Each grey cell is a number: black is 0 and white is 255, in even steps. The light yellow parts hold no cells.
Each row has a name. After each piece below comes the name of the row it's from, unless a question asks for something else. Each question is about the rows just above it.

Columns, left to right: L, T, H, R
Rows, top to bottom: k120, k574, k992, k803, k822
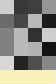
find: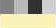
k992
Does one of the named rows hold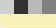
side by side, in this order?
no
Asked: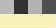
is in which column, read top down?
H
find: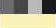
k574
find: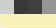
k120
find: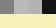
k803
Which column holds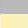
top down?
T

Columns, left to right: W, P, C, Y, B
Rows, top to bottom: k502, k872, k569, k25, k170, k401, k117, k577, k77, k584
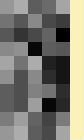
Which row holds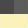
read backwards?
k584
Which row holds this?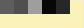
k577
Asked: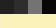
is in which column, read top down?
Y

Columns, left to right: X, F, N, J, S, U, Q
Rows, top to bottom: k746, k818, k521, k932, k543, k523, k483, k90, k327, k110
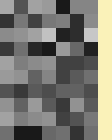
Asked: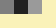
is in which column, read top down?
S
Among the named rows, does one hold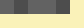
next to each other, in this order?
no
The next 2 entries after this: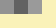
[90 57]
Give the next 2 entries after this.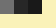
[154 104]

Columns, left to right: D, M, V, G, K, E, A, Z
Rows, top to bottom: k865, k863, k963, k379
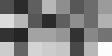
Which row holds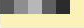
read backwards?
k865
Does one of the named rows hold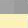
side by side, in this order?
no
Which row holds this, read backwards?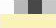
k379
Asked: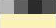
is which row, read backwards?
k865
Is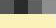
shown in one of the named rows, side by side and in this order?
yes
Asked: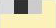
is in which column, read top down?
D
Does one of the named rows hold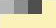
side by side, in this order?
no

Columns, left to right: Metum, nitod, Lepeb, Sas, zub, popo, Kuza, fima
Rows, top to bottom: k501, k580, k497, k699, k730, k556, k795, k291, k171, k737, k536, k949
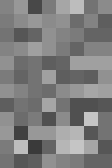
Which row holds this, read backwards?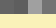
k556
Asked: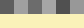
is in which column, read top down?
Sas
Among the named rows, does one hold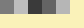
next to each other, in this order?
yes
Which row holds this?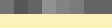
k497
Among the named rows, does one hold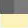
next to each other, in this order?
no
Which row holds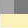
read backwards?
k501

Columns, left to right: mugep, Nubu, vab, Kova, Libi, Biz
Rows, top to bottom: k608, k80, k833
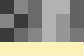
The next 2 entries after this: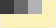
[150  99]
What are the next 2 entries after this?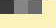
[178 178]
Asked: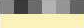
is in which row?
k80
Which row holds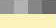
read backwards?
k833
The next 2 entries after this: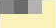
[178  99]

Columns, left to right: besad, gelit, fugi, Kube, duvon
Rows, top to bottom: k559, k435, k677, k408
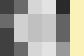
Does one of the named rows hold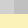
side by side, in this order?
yes
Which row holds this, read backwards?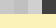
k677
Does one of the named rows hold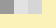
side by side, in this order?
no
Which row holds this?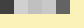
k677
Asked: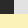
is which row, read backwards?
k559
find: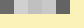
k435

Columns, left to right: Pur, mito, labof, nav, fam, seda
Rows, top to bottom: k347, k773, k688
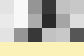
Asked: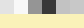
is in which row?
k347
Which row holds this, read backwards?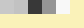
k347
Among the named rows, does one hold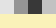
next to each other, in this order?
yes
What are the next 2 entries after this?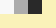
[165 221]
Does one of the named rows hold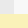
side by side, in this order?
yes

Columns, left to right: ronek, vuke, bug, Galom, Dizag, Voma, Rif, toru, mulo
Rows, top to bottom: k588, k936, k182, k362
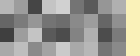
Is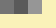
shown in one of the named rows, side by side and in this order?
yes
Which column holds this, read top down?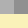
mulo
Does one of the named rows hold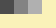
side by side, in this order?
yes
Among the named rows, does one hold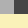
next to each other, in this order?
no
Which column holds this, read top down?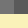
Galom
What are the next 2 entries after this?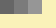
[116 109]

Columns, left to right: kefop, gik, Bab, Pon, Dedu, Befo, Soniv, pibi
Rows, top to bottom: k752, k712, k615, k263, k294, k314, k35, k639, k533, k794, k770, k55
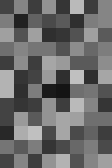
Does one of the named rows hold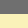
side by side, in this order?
yes
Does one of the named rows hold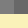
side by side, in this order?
no
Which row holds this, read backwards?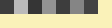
k752

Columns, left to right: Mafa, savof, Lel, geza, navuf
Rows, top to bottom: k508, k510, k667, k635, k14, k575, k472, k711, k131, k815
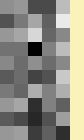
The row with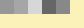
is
k667
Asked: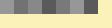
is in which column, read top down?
Mafa
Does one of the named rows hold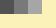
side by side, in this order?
yes
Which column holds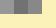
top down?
Mafa
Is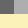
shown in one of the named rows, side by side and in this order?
yes
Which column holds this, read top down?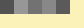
Mafa

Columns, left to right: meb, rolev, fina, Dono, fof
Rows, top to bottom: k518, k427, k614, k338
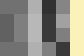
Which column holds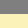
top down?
rolev
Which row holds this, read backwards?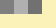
k338
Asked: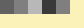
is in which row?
k614
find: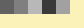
k427
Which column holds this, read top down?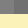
rolev
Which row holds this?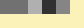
k518
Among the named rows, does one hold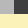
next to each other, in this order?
no

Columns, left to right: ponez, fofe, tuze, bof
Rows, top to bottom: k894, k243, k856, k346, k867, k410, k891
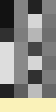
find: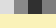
k410
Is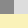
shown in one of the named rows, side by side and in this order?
no
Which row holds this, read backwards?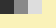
k410
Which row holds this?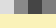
k346
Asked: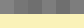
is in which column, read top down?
bof

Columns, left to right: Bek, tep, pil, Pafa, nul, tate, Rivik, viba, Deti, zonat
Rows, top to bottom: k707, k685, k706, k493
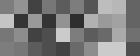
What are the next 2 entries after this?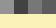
[125  85]
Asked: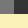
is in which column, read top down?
Pafa
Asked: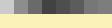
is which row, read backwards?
k493

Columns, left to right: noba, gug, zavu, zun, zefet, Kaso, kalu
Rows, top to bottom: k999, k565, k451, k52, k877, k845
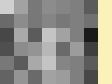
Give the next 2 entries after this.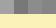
[127  91]
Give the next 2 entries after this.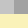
[127  26]
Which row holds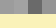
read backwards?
k845
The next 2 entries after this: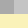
[133 127]
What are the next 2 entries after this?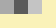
[162 127]
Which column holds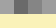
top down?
zefet

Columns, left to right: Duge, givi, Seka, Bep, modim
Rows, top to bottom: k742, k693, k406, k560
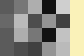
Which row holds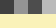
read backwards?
k693
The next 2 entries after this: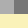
[ 18 194]
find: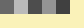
k693
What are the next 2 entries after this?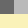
[ 77 148]
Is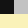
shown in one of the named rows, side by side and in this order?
yes
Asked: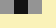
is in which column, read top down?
Bep
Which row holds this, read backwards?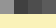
k560

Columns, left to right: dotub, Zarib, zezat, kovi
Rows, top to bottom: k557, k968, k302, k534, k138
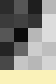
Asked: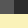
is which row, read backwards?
k557
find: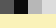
k302
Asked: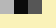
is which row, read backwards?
k302
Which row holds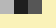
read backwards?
k557
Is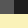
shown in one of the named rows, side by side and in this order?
yes

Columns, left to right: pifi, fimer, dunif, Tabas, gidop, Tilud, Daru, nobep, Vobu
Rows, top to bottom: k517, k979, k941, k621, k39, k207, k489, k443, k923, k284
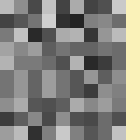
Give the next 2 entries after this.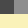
[80 73]
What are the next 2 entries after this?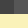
[116 208]
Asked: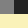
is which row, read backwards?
k979
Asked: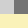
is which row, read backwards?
k979
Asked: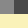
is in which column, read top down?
Daru
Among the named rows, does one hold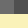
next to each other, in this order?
yes
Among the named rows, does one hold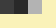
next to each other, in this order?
no

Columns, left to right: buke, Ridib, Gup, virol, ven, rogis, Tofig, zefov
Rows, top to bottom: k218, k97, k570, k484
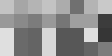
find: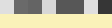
k570
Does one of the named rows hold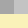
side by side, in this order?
no

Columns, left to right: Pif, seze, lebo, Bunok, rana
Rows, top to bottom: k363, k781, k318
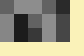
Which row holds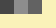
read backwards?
k781
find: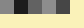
k781

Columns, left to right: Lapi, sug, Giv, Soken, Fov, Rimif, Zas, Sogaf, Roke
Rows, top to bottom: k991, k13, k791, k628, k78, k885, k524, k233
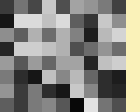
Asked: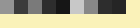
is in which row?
k524
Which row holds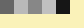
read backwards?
k885
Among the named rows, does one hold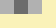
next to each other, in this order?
yes
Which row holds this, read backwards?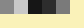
k524
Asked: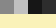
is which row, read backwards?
k885
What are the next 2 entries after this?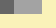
[ 37 192]
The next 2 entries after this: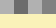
[ 29 185]

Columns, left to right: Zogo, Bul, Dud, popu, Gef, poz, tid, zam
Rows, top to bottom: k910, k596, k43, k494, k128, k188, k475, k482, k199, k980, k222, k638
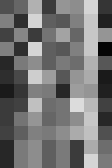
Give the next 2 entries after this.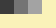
[102 199]
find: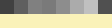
k980
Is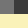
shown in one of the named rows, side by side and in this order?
no
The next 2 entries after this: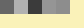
[213  53]
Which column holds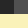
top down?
zam
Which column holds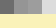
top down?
poz
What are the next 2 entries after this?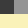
[141 213]

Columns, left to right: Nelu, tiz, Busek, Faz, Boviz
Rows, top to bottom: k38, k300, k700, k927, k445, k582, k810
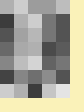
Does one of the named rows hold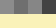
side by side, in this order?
no
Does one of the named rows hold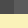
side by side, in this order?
yes
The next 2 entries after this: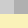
[ 60 197]
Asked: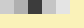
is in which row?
k810

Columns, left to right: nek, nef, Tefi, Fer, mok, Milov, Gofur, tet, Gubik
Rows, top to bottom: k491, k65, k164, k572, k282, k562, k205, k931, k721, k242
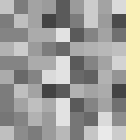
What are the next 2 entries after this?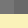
[218 140]
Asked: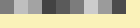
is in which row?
k65
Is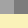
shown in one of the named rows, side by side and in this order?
no
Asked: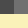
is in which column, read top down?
Gubik
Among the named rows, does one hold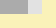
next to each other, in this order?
yes
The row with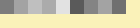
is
k931
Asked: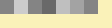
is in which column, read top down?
nef

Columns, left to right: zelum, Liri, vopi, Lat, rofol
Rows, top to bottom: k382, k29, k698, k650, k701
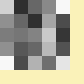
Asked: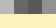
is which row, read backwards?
k650
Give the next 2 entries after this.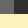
[165  76]
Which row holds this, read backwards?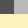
k650

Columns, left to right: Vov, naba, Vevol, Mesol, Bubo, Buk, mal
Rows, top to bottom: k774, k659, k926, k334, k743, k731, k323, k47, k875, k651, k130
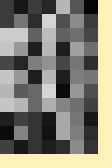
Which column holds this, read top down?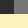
mal
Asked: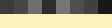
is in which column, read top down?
mal
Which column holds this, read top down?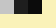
Vov
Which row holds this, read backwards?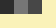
k743
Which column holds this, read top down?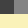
naba
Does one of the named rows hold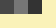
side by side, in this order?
no
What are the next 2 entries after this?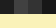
[168 118]

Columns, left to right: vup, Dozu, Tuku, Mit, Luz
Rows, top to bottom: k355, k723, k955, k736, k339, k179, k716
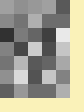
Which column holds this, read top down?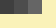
Mit
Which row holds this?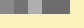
k723

